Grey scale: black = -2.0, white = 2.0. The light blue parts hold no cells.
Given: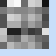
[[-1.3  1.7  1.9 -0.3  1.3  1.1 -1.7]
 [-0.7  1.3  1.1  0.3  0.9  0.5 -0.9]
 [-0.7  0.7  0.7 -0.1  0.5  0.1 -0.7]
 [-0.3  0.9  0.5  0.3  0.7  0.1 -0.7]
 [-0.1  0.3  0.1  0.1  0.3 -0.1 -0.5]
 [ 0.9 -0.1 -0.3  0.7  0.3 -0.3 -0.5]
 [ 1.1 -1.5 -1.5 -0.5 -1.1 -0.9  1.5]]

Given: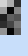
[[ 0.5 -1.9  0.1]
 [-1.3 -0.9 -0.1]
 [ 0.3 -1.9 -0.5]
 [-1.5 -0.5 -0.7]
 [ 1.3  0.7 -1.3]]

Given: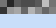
[[-1.2  0.4  0.6 -0.4  0.8  0.2 -0.4  0.0]
 [-0.2 -1.4 -0.6 -0.8 -0.8 -0.6  1.0 -0.2]]

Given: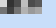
[[-0.2 -1.0 -0.2  0.8  0.4  0.6]
 [ 1.4 -1.2 -0.8  1.0 -0.8 -0.6]]

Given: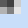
[[ 0.8  0.0  1.6]
 [-0.6 -1.0  1.2]]

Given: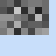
[[-0.7 -1.1  1.1 -1.3  0.1 -1.5 -0.3]
 [ 0.1 -0.7  0.7 -0.7 -0.5 -0.5 -0.7]
 [ 0.3  0.3 -0.1 -0.3 -1.1  0.9 -0.9]
 [-0.5 -0.3 -1.1 -0.3 -0.1 -0.1 -0.3]
 [-0.1  0.5 -1.3  0.1 -0.9  0.3  0.5]]
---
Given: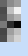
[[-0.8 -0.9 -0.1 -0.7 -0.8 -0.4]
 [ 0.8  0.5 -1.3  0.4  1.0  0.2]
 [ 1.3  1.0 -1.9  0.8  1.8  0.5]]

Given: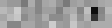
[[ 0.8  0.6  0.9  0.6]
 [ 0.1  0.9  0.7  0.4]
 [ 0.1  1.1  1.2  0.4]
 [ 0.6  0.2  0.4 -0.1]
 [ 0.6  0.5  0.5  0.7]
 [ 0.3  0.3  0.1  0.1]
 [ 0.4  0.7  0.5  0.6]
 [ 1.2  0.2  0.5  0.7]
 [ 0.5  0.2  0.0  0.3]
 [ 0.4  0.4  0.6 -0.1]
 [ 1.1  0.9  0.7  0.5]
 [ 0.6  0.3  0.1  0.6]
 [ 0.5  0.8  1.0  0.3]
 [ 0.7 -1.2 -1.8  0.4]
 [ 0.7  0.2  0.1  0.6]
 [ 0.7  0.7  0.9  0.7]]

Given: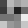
[[ 1.1 -0.2 -1.1 -0.9]
 [ 0.4 -0.2  0.4  0.9]
 [ 0.2  0.0 -1.5  0.5]
 [ 1.1  1.7 -0.3  0.8]]

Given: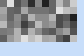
[[-0.5 -0.1  0.9  0.4  0.6 -0.2]
 [ 0.4  0.0 -0.2 -0.4 -0.4  1.5]
 [ 0.8  0.8  0.1  0.2 -0.5 -0.7]
 [ 1.5 -0.4 -1.0 -0.5  0.6 -0.2]
 [ 1.0  0.8 -0.4  0.8 -0.2 -1.3]
 [ 1.3  0.2  0.9  0.2 -0.2  0.1]
 [ 0.6 -0.4  0.2  0.2 -0.2 -1.5]
 [ 0.7 -0.6  0.4  0.8 -0.4 -0.4]
 [-0.5  0.1 -0.8 -0.8  1.5  0.9]
 [-1.0  0.5 -0.3 -0.6  1.0  0.1]
 [ 1.0 -0.7 -0.9 -1.5  0.8  1.2]]

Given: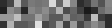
[[-1.2  0.4 -1.5 -1.3]
 [ 0.8  0.4  0.2 -0.9]
 [-0.6  1.0 -0.1  0.9]
 [-0.6 -0.2 -1.4 -0.6]
 [-0.4 -0.2  0.1 -0.1]
 [ 1.5  0.5 -0.1 -0.2]
 [-0.9  0.0  0.2 -0.1]
 [-0.6 -0.6 -0.3  1.4]
 [ 0.6 -0.6  0.8 -0.4]
 [-1.0  0.3 -0.8  1.2]
 [ 0.4 -0.5 -0.4  0.1]
 [-0.9 -0.4 -1.0 -1.3]
 [-0.3 -1.1 -1.6 -1.0]
 [ 0.2  1.0 -1.3 -0.2]
 [-0.2 -1.0 -0.3 -0.7]
 [-1.3 -1.3  0.0  0.1]]

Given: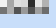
[[-0.2  1.8]
 [ 0.7  0.6]
 [-0.7  1.5]
 [ 0.4  1.4]
 [-0.7 -1.3]
 [ 0.5  1.6]
 [-0.3  0.8]]
